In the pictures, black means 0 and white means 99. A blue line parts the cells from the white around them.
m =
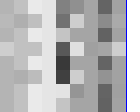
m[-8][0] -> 70
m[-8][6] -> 64
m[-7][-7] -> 74
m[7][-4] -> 64
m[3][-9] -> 80
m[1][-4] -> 80
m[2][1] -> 75
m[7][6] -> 64
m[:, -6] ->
[89, 89, 89, 89, 89, 89, 89, 89]
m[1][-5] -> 44
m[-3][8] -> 63
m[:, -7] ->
[91, 74, 91, 75, 91, 73, 91, 91]
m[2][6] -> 64
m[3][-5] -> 34
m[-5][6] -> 62
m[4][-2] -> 39
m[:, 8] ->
[63, 66, 63, 80, 63, 63, 62, 63]
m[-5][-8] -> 75
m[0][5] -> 56
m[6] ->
[70, 75, 91, 89, 88, 58, 64, 39, 62]
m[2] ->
[70, 75, 91, 89, 76, 64, 64, 38, 63]

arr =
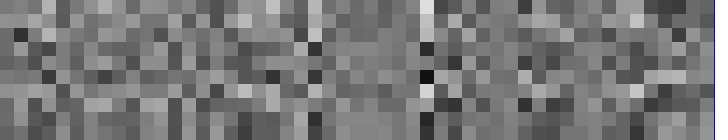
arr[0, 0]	47
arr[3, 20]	45
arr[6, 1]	57
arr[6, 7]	52
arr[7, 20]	51
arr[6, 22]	69
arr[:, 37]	[24, 56, 35, 44, 24, 67, 50, 19, 45, 38]
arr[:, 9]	[41, 59, 42, 39, 31, 50, 58, 33, 39, 35]
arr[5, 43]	54
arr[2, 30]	71
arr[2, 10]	45
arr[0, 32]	35
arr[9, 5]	36
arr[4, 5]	37
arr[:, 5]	[47, 58, 47, 40, 37, 45, 58, 39, 38, 36]
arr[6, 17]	73
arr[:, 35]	[49, 47, 48, 45, 47, 44, 48, 47, 44, 45]
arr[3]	[42, 59, 34, 28, 48, 40, 52, 41, 38, 39, 49, 59, 32, 54, 40, 52, 46, 29, 36, 38, 45, 66, 20, 47, 51, 52, 52, 49, 46, 53, 17, 44, 36, 44, 48, 45, 51, 44, 38, 33, 37, 50, 51, 48, 40, 29, 43, 51, 61, 40, 55]
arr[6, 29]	45
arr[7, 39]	24
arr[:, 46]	[29, 50, 45, 43, 30, 63, 45, 23, 45, 42]
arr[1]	[56, 55, 64, 55, 35, 58, 44, 48, 53, 59, 45, 45, 62, 35, 58, 31, 59, 72, 54, 59, 39, 35, 65, 54, 38, 42, 43, 38, 47, 43, 74, 40, 66, 35, 50, 47, 45, 56, 64, 61, 42, 50, 45, 59, 56, 75, 50, 29, 42, 42, 34]
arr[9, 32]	28
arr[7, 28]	41
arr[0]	[47, 50, 45, 69, 36, 47, 56, 67, 56, 41, 56, 55, 47, 52, 39, 32, 42, 58, 56, 74, 51, 38, 71, 43, 50, 41, 47, 37, 43, 51, 86, 28, 35, 51, 33, 49, 50, 24, 57, 39, 37, 47, 52, 38, 60, 61, 29, 25, 23, 41, 39]
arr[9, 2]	30
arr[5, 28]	50
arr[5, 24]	42
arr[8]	[42, 56, 34, 29, 49, 38, 50, 40, 38, 39, 49, 57, 32, 54, 39, 54, 45, 27, 37, 35, 46, 65, 19, 46, 52, 52, 52, 50, 46, 53, 15, 45, 36, 45, 47, 44, 50, 45, 36, 33, 38, 49, 50, 47, 39, 28, 45, 53, 61, 42, 56]
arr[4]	[38, 42, 31, 54, 48, 37, 55, 60, 47, 31, 55, 55, 33, 60, 32, 48, 34, 33, 47, 55, 55, 52, 46, 38, 57, 46, 49, 47, 43, 52, 49, 38, 21, 59, 34, 47, 50, 24, 39, 28, 43, 44, 52, 31, 48, 32, 30, 46, 35, 45, 52]
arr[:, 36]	[50, 45, 42, 51, 50, 43, 46, 53, 50, 49]
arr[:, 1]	[50, 55, 19, 59, 42, 45, 57, 59, 56, 44]
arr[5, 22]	21
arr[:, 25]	[41, 42, 41, 52, 46, 52, 41, 45, 52, 51]
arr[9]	[38, 44, 30, 36, 55, 36, 50, 45, 41, 35, 50, 53, 31, 58, 35, 59, 37, 24, 37, 36, 51, 61, 26, 41, 55, 51, 51, 52, 46, 51, 20, 48, 28, 54, 43, 45, 49, 38, 31, 30, 45, 45, 50, 37, 39, 21, 42, 59, 54, 47, 58]
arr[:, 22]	[71, 65, 74, 20, 46, 21, 69, 48, 19, 26]

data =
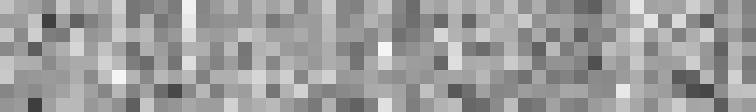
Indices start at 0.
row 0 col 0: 75
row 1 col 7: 58
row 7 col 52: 65
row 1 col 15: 56
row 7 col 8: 56
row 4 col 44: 59
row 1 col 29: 43
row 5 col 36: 52
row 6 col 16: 63
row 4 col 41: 51
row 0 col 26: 66
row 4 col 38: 47
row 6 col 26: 66
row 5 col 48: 35
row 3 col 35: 53
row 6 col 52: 74
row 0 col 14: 52
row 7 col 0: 58
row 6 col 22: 54
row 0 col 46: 63
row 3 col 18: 69
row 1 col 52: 67
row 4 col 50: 58
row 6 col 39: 57
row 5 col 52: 81
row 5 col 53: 50
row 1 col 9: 46
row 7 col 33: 40
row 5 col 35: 58
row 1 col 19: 47
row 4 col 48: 62
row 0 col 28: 52
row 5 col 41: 44
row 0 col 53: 50
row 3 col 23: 67
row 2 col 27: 65
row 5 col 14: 50
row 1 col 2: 75

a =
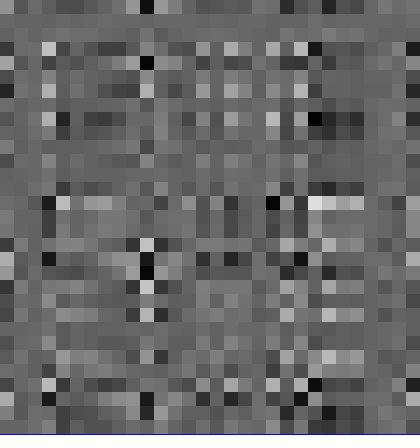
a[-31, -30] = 56
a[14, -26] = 73
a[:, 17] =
[34, 40, 40, 49, 30, 44, 51, 39, 45, 40, 37, 44, 41, 40, 36, 35, 36, 45, 27, 33, 46, 44, 43, 40, 44, 41, 38, 47, 27, 37, 41]
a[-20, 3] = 51
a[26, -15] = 43
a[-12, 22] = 37
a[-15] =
[45, 39, 38, 24, 47, 39, 44, 47, 46, 41, 37, 40, 42, 45, 33, 41, 28, 36, 40, 26, 40, 27, 56, 43, 43, 45, 41, 40, 35, 52]
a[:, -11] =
[42, 38, 38, 65, 39, 44, 53, 42, 71, 52, 40, 45, 43, 52, 2, 29, 26, 40, 26, 42, 41, 48, 37, 44, 48, 30, 24, 68, 26, 45, 54]
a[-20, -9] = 52
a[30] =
[39, 39, 42, 49, 25, 36, 31, 32, 37, 41, 38, 48, 39, 34, 42, 34, 46, 41, 40, 54, 29, 46, 22, 21, 29, 26, 39, 42, 45, 32]
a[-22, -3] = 43
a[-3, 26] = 42
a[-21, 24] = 37
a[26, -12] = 40
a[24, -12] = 39
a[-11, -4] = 39
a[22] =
[27, 46, 38, 42, 54, 51, 48, 40, 38, 23, 70, 18, 34, 41, 45, 48, 42, 43, 35, 37, 66, 45, 43, 71, 52, 55, 39, 32, 39, 37]
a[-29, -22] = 39
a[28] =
[66, 35, 39, 10, 39, 35, 39, 48, 54, 56, 10, 45, 52, 44, 19, 38, 15, 27, 43, 26, 33, 7, 55, 35, 38, 38, 42, 42, 35, 66]
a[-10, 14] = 48
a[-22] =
[39, 38, 42, 47, 24, 35, 31, 33, 37, 42, 36, 50, 39, 34, 41, 33, 44, 40, 40, 52, 27, 44, 24, 19, 29, 25, 39, 43, 44, 34]
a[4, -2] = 40
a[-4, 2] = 43
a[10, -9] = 34
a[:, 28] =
[41, 39, 39, 49, 40, 41, 44, 41, 51, 44, 40, 42, 41, 44, 26, 36, 35, 40, 35, 41, 40, 43, 39, 41, 43, 36, 34, 50, 35, 42, 45]
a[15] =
[47, 39, 39, 24, 43, 39, 41, 46, 46, 43, 34, 41, 43, 43, 32, 40, 28, 35, 40, 29, 38, 26, 52, 38, 41, 41, 41, 40, 36, 52]
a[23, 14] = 41
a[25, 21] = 41
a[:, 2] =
[41, 39, 39, 42, 40, 40, 41, 40, 44, 42, 40, 40, 40, 42, 34, 39, 38, 38, 39, 41, 39, 40, 38, 40, 41, 37, 37, 43, 39, 42, 42]
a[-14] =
[23, 47, 38, 44, 50, 51, 46, 39, 36, 20, 75, 19, 32, 40, 47, 47, 44, 45, 35, 40, 65, 48, 40, 67, 49, 52, 39, 32, 40, 35]
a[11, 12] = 35
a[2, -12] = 39
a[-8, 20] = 36
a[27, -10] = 35
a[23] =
[39, 39, 40, 43, 35, 39, 37, 38, 38, 40, 39, 42, 39, 38, 41, 38, 42, 40, 40, 44, 36, 42, 35, 34, 37, 36, 39, 40, 41, 37]

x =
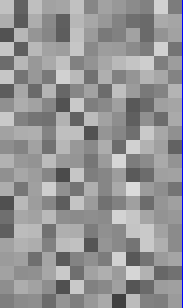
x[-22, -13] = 75
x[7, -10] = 52
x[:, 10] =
[50, 41, 41, 48, 80, 70, 47, 41, 56, 78, 69, 54, 42, 60, 42, 64, 78, 78, 45, 69, 41, 50]
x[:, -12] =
[38, 35, 71, 37, 71, 45, 65, 67, 50, 67, 51, 59, 65, 46, 72, 65, 73, 69, 62, 55, 67, 54]
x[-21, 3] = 53
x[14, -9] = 36
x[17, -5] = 53
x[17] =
[63, 69, 67, 50, 73, 75, 33, 58, 53, 45, 78, 68, 54]
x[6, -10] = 70
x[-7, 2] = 63
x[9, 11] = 65
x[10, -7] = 53
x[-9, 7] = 52
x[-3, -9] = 78
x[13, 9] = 85
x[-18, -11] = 59
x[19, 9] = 83
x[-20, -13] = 32
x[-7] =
[43, 65, 63, 72, 55, 54, 55, 54, 82, 77, 64, 57, 59]
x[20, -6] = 53
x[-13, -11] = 68
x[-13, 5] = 74
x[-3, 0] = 63
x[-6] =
[37, 73, 72, 44, 68, 67, 48, 56, 53, 76, 78, 63, 54]
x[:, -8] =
[75, 71, 75, 77, 50, 72, 52, 78, 38, 74, 59, 58, 77, 45, 76, 54, 67, 75, 51, 43, 78, 49]
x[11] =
[69, 59, 57, 73, 59, 58, 46, 60, 83, 48, 54, 66, 57]
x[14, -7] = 60
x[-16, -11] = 41
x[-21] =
[67, 35, 67, 53, 37, 71, 65, 59, 51, 43, 41, 66, 64]
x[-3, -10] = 65
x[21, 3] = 42
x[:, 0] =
[75, 67, 32, 77, 42, 77, 36, 56, 78, 63, 55, 69, 56, 67, 31, 43, 37, 63, 60, 63, 55, 49]

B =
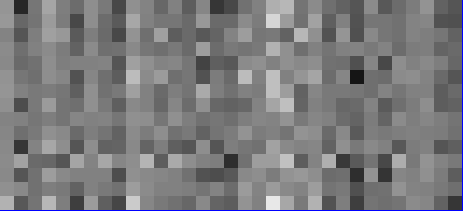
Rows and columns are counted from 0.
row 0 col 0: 58
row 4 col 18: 56
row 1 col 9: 65
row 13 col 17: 60
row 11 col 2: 41
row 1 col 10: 50
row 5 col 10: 54
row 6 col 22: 52
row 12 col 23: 42
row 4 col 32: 40
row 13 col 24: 47
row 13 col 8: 44
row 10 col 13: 33
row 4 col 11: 51
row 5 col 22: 64
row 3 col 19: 69
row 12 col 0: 53
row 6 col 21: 38
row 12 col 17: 53
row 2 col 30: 49
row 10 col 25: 47
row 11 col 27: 28
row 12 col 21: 59
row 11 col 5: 64
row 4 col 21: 53
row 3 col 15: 42
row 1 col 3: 60
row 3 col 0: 54
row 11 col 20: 75
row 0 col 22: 54
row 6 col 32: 41
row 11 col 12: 66
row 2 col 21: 71
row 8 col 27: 39
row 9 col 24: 53
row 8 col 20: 57
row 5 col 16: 41
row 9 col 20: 45
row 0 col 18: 50
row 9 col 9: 54
